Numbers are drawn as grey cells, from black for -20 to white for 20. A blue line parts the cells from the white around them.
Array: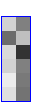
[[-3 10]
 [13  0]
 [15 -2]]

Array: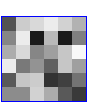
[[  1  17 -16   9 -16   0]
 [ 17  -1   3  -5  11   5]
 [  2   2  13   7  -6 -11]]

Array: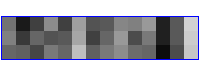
[[  0 -11  -4  -7  -6   6 -10  -4   4  -8  -1 -15  -6  12]]

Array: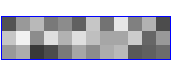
[[11 18  2 15  8 15 10  6  6 12 -4  4]]

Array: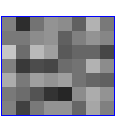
[[ -1  -1   2   3  -5   0   3   1]
 [  0 -11  -8  -9  -3  -2   8   2]
 [ -1  -3  -7 -12 -14   2   7   3]]

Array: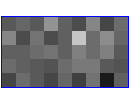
[[ 1 -8 -2 -8 -5 11 -3  2 -4]
 [-3 -5 -6 -7 -3 -1 -1 -6 -7]]

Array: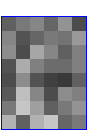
[[ 1 -7 -4 -1 -2  4]
 [-7  7  0 -3 -3  0]
 [-6 10  1 -8  2  0]
 [ 8 -5  8 11 -4 -1]]
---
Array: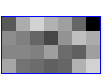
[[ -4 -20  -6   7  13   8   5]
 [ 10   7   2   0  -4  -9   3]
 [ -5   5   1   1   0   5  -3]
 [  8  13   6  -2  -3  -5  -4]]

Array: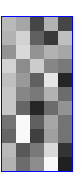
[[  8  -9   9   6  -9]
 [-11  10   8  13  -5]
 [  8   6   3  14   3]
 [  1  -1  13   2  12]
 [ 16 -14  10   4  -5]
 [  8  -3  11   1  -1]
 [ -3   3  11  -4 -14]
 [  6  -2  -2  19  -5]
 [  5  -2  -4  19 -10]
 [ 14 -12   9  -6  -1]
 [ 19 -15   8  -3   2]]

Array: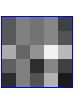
[[  1 -10  -6   0  -2]
 [  1  -7  -6   0  -2]
 [ 18   9   7  -4   3]
 [  1 -10  -5   0 -13]
 [  8 -16 -13   0  -7]]

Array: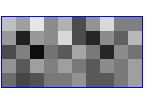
[[  0   0  10   5  16   2   8  -8   3  14]
 [ -5   9   4 -15   4   2  14  -8 -14   2]
 [  2  -2  -8   0 -18  -2  -6   6  -1 -14]
 [ -1   5   3  -6   5   0   5  -1  -6   2]
 [ -1   5  -3  -9  -7  -1  -1   3  -6  -6]]

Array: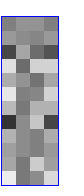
[[  3   0   0   3]
 [  1   4   4   2]
 [ -3  -7  -9   6]
 [ 13  13  15  -3]
 [ -2   6   7   3]
 [  1  13  16   0]
 [  8   8   9  -1]
 [ 11  -9 -12   2]
 [  0   7   8   2]
 [  0   4   5   2]
 [ 12   5   6  -1]
 [  2  14  17  -1]]

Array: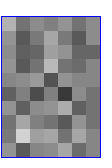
[[ -2   2   8  -2   2   0   3]
 [ -6   2   3  -6  -1   6  -1]
 [ -4  -4   2  -5  -4   5   3]
 [ -3   1   3  -6  -2   9  -2]
 [  1   1   1   2   4  -7   3]
 [  2  -2  -5   0  -8   0 -11]
 [ -5  -2   3  -5   2   3   7]
 [  3  -2  -2   6   0  -2  -6]
 [  6   1  -1  13   5   6  -2]
 [ -3   1   3  -6   1   2   6]]
